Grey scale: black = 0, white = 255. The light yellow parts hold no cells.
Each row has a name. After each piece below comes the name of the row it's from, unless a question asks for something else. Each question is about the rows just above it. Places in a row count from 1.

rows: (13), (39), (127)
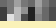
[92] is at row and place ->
(13), 8
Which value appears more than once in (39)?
[145]
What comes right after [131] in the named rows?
[105]
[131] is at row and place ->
(127), 6

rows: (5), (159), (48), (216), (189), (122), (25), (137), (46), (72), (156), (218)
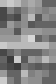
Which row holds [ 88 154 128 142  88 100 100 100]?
(216)
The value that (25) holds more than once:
[186]
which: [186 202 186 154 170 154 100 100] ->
(5)
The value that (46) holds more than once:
[154]
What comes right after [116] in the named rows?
[100]
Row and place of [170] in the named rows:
(5), 5
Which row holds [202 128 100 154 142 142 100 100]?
(218)

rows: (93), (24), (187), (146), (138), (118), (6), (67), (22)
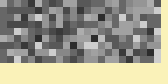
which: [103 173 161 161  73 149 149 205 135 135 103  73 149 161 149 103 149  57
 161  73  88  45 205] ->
(67)
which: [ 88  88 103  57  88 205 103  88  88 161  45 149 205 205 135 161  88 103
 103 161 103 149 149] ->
(6)
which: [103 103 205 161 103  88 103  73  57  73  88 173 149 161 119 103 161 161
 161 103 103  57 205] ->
(138)
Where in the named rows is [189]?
(118), 15
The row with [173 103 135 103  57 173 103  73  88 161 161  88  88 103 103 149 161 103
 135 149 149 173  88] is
(93)
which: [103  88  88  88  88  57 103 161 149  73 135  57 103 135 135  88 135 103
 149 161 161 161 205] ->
(24)
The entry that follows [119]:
[103]

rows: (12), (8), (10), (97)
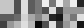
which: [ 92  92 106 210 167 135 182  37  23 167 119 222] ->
(10)
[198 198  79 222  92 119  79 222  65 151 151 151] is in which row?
(8)
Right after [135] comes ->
[182]

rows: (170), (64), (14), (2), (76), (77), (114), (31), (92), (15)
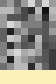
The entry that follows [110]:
[140]
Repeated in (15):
[185]
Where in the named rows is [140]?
(15), 2
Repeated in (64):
[185]
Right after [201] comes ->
[185]

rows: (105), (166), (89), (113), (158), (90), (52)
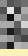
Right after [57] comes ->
[171]
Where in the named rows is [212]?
(113), 4
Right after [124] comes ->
[17]
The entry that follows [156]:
[97]

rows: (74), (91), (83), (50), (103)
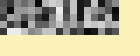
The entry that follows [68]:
[195]
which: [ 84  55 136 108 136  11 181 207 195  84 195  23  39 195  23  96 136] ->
(74)
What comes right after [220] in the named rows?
[84]
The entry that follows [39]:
[195]
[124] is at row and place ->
(91), 15
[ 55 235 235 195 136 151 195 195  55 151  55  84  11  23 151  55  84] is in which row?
(103)

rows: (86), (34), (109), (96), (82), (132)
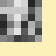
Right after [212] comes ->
[37]
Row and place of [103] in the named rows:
(86), 6
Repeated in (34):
[200]
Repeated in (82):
[62]
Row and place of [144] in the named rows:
(86), 1

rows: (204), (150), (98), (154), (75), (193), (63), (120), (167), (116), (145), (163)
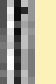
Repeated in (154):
[80]
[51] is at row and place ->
(167), 3

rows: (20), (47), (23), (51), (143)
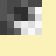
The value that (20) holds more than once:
[72]
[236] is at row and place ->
(51), 4

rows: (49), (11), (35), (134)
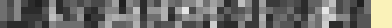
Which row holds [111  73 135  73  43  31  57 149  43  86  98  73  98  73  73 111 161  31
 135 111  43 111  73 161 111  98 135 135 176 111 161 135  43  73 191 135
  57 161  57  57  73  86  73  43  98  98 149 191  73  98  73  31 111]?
(49)
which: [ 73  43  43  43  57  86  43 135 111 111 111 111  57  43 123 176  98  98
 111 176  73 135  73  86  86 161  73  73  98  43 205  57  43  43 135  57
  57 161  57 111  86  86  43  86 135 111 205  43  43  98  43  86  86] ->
(134)
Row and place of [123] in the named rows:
(134), 15

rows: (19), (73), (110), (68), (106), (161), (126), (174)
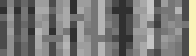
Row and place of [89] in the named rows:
(161), 3
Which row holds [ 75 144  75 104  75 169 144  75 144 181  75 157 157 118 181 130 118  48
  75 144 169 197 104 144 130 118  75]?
(126)
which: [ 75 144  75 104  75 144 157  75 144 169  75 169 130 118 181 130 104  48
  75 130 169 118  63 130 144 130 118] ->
(68)
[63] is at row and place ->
(68), 23

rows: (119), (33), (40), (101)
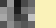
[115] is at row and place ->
(33), 4
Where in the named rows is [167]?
(40), 1

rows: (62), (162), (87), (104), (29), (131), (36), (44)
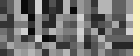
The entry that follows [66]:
[98]
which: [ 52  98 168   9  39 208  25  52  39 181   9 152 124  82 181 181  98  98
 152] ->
(162)
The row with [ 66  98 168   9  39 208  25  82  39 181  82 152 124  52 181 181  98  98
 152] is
(62)
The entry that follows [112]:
[82]
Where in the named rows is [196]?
(131), 12

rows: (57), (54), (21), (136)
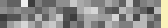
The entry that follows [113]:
[84]
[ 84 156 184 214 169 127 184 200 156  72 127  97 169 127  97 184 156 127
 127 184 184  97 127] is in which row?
(136)

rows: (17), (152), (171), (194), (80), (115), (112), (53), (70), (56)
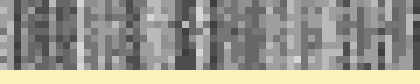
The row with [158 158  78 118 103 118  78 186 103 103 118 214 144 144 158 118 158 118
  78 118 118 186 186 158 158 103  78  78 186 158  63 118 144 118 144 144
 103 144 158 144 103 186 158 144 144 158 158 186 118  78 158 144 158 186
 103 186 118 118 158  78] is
(17)
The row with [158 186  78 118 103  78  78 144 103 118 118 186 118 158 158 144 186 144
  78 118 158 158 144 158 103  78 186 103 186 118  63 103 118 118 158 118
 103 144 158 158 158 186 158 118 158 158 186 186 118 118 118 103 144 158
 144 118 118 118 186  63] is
(194)
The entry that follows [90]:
[158]
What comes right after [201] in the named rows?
[118]
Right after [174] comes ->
[103]
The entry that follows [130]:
[78]

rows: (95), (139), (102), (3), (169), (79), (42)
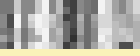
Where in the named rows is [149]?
(3), 14
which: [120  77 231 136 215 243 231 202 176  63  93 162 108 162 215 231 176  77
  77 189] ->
(42)
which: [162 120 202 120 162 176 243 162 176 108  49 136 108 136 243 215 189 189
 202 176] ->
(79)
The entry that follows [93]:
[162]

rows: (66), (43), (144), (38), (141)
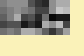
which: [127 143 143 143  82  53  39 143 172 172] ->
(66)
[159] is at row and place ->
(141), 10

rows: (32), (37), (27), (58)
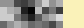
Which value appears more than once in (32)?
[147]
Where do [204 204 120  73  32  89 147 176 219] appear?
(27)
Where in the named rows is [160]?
(37), 3
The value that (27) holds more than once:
[204]
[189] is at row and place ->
(37), 6
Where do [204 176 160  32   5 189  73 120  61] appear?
(37)

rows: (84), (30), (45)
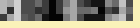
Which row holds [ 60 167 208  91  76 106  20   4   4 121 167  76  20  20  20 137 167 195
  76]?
(45)
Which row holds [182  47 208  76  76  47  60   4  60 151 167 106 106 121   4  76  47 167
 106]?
(30)
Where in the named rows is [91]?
(45), 4
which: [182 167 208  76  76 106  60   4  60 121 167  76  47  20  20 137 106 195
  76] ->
(84)

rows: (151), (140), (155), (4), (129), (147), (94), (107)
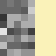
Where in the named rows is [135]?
(147), 1
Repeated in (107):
[147]
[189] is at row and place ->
(94), 1
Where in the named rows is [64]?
(129), 5
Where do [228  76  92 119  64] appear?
(129)
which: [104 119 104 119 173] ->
(151)
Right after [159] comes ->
[173]

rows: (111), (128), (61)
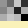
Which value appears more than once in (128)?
[173]
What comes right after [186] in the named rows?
[1]
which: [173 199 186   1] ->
(61)
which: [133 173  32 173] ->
(128)
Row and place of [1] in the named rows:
(61), 4
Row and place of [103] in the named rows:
(111), 2
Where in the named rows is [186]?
(61), 3

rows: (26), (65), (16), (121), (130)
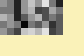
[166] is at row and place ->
(65), 8
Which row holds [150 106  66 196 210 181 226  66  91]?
(130)
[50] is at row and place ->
(121), 8
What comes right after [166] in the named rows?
[120]
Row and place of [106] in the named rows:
(130), 2
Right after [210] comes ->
[181]

